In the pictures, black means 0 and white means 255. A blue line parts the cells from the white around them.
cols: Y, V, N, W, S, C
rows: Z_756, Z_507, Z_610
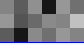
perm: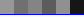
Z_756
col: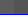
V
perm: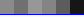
Z_610
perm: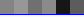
Z_610

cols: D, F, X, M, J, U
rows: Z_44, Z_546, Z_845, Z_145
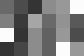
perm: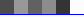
Z_845
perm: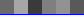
Z_546
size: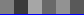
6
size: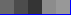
5
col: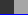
X
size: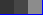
3

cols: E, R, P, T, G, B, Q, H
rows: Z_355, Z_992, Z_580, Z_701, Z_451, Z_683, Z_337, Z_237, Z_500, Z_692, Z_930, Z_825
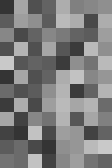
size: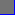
1
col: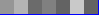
H
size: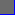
1
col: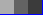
B

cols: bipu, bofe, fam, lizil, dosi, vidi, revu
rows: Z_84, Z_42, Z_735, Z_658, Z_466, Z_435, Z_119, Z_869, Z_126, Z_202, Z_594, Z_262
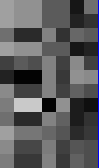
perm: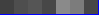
Z_594
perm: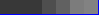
Z_262
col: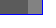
lizil
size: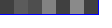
7
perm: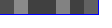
Z_119

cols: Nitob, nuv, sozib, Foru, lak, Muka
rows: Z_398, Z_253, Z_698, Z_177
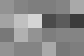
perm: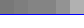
Z_698
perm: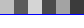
Z_253
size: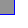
1
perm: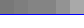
Z_177
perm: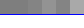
Z_398
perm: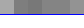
Z_177
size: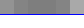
6

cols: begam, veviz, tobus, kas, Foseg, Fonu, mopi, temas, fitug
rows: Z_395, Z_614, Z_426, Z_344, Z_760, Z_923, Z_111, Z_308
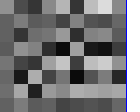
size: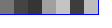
7
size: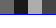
4
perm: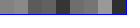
Z_426

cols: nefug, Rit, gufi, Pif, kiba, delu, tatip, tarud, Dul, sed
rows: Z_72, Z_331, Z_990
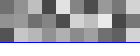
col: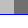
gufi
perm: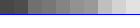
Z_72
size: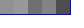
5

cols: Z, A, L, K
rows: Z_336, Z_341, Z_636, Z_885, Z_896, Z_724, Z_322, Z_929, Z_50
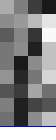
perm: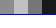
Z_896
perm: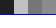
Z_885

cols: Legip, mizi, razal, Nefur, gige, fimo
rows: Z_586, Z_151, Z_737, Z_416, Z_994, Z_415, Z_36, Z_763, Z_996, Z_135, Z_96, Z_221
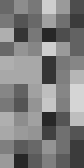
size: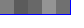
5
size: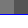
2
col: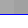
razal
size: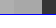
4

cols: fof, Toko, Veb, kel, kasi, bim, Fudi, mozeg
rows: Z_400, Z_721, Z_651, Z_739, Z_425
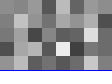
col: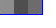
mozeg
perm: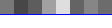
Z_651
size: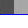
2

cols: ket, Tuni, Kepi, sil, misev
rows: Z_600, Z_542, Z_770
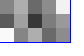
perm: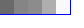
Z_770
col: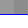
misev
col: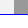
misev
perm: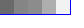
Z_600

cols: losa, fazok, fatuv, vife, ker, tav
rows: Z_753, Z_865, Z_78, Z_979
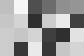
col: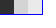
fatuv
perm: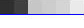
Z_865
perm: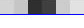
Z_78
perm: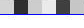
Z_865
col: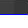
vife
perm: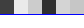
Z_865

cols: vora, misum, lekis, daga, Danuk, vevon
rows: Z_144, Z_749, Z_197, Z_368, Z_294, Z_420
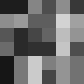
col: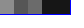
vora
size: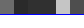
6
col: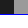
misum
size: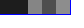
5
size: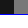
2

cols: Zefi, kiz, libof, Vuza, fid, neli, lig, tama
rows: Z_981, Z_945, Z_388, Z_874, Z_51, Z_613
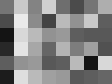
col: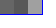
Vuza
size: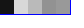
5
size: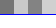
4
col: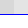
kiz
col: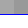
libof
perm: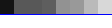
Z_388

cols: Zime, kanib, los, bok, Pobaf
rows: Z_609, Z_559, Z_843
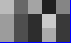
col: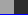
los
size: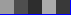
5
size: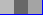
3
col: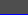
kanib

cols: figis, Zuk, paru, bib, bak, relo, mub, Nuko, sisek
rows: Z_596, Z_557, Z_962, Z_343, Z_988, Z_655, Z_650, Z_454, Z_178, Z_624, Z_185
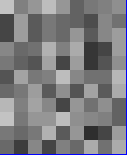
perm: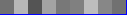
Z_655
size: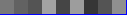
9
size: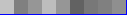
9
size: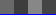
4
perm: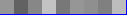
Z_178

